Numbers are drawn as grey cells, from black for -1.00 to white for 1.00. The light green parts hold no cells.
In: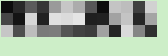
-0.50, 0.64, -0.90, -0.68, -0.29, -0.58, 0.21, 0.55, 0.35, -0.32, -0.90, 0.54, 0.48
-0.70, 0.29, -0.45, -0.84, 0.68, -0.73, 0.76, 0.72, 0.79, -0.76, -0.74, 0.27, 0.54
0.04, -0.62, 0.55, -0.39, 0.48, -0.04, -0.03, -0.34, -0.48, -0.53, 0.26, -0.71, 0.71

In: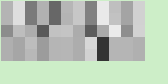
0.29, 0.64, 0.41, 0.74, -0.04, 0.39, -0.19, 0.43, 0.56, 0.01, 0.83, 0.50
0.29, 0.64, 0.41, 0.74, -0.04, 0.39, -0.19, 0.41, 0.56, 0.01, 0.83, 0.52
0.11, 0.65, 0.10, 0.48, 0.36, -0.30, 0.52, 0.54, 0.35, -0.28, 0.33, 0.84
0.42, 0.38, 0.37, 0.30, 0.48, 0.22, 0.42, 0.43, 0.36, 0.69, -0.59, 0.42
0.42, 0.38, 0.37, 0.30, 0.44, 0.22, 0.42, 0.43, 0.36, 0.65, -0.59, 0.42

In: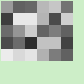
0.55, -0.10, 0.21, -0.24, -0.19, 0.44
-0.41, 0.62, -0.52, 0.82, 0.82, 0.41
-0.02, -0.24, -0.16, 0.17, 0.60, -0.22
0.52, -0.48, -0.41, -0.16, -0.65, 0.52
-0.03, -0.24, 0.85, 0.70, 0.79, 0.39

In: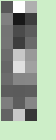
0.99, 0.37, -0.32
-0.81, -0.51, 0.00
-0.41, -0.28, -0.09
-0.52, -0.17, -0.08
0.56, 0.20, -0.15
0.76, 0.26, -0.20
0.05, 0.06, -0.15
-0.29, -0.27, -0.28
-0.27, 0.05, -0.01
0.57, -0.57, -0.22

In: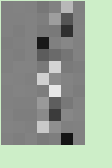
0.44, 0.00, 0.01, 0.02, 0.01, -0.07, 0.01
-0.33, 0.01, 0.01, 0.01, 0.02, -0.01, 0.24
-0.63, 0.02, 0.01, -0.01, 0.02, -0.04, -0.05
0.06, 0.01, -0.01, 0.00, 0.02, -0.81, 0.00
-0.08, 0.02, 0.00, -0.01, 0.02, -0.28, -0.17
-0.04, -0.02, 0.00, 0.03, 0.03, -0.05, 0.66
0.03, 0.00, 0.03, 0.02, 0.00, 0.63, 0.09
0.02, -0.02, 0.01, 0.03, 0.02, -0.02, 0.82
-0.06, 0.02, 0.01, 0.00, 0.00, 0.20, -0.26
0.06, 0.03, 0.02, -0.01, -0.01, 0.08, -0.54
0.00, 0.01, 0.03, 0.02, 0.00, 0.58, 0.12
-0.84, 0.01, 0.01, -0.01, 0.02, -0.04, -0.01

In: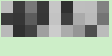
0.48, 0.02, 0.48, -0.54, -0.06, -0.56, 0.55, -0.62, 0.49
0.46, -0.09, -0.54, -0.58, -0.28, -0.58, 0.53, -0.51, 0.33
-0.39, 0.47, 0.45, -0.62, -0.48, 0.25, 0.60, 0.34, 0.17

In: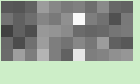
-0.19, -0.23, -0.31, -0.33, -0.23, 0.22, 0.06, -0.04, 0.00, -0.14, 0.08
-0.37, -0.05, -0.10, -0.25, -0.14, 0.04, -0.05, 0.13, 0.95, -0.01, -0.11
-0.08, -0.04, -0.50, -0.25, -0.39, 0.19, 0.16, 0.09, -0.16, -0.21, -0.18
-0.25, -0.31, -0.18, -0.40, -0.12, 0.23, -0.01, -0.10, 0.06, -0.07, 0.22
0.13, 0.18, -0.16, 0.25, -0.02, 0.41, -0.01, -0.24, 0.80, -0.01, 0.03

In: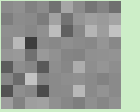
0.03, -0.13, 0.09, 0.13, 0.01, 0.09, -0.11, 0.30, 0.09, -0.08
0.21, 0.29, -0.01, 0.10, 0.08, -0.03, 0.27, -0.10, 0.17, 0.25
0.23, 0.52, 0.12, 0.11, 0.06, 0.13, 0.48, -0.25, 0.07, 0.42
0.17, 0.07, 0.10, 0.45, -0.52, 0.10, 0.07, 0.12, 0.09, 0.07
0.14, 0.15, 0.18, 0.20, -0.12, 0.20, 0.14, 0.04, 0.03, 0.13
0.17, 0.11, -0.28, 0.11, 0.05, -0.30, 0.11, 0.06, 0.36, 0.11
0.02, 0.08, 0.05, -0.16, 0.53, 0.04, 0.08, 0.11, 0.13, 0.08
0.15, 0.08, -0.36, 0.11, 0.06, -0.41, 0.08, 0.09, 0.44, 0.08
0.05, 0.13, 0.23, 0.02, 0.24, 0.26, 0.13, 0.06, -0.01, 0.12

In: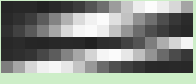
0.69, 0.29, -0.70, -0.69, -0.69, -0.73, -0.68, -0.62, -0.53, -0.34, -0.14, 0.22, 0.56, 0.86, 0.98, 0.86
-0.57, -0.66, -0.68, -0.62, -0.52, -0.29, 0.03, 0.38, 0.72, 0.89, 0.97, 0.76, 0.52, 0.13, -0.13, -0.39
-0.65, -0.69, -0.62, -0.49, -0.30, -0.02, 0.31, 0.70, 0.92, 0.96, 0.86, 0.53, 0.17, -0.15, -0.39, -0.53
0.66, 0.91, -0.69, -0.66, -0.70, -0.71, -0.69, -0.68, -0.69, -0.74, -0.64, -0.62, -0.48, -0.35, -0.01, 0.36
-0.41, -0.57, -0.66, -0.63, -0.59, -0.44, -0.28, 0.03, 0.31, 0.66, 0.92, 0.97, 0.81, 0.50, 0.16, -0.17
-0.68, -0.69, -0.01, 0.30, 0.68, 0.88, 0.94, 0.81, 0.54, 0.19, -0.16, -0.38, -0.50, -0.59, -0.68, -0.69
